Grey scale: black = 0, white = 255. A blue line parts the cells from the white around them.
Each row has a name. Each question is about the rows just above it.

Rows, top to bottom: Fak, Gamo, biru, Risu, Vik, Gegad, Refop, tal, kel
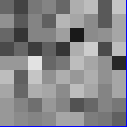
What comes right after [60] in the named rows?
[96]
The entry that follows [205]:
[74]
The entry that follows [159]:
[25]
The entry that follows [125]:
[119]
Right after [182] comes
[166]
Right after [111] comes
[152]

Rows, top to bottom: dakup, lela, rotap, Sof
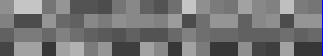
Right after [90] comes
[83]
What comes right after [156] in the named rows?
[76]

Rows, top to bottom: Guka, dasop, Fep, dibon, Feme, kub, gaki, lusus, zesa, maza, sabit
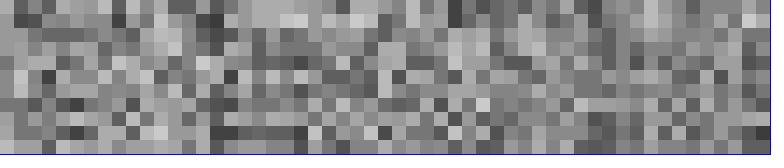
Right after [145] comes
[132]
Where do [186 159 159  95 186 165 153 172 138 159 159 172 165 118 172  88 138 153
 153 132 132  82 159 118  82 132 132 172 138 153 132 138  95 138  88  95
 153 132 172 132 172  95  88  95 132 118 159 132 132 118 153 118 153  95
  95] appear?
sabit
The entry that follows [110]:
[95]
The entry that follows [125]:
[159]
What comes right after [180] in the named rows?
[138]

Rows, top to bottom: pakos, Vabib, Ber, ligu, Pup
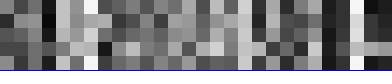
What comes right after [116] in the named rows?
[96]
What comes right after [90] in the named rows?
[202]
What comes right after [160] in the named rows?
[152]

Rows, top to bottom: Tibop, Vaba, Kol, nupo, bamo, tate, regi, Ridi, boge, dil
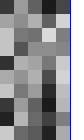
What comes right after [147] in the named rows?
[176]
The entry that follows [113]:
[218]
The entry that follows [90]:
[34]

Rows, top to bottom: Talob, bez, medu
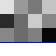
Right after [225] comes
[153]
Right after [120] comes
[196]
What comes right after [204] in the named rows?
[135]
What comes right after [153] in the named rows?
[120]
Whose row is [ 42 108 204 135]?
bez
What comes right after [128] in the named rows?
[7]

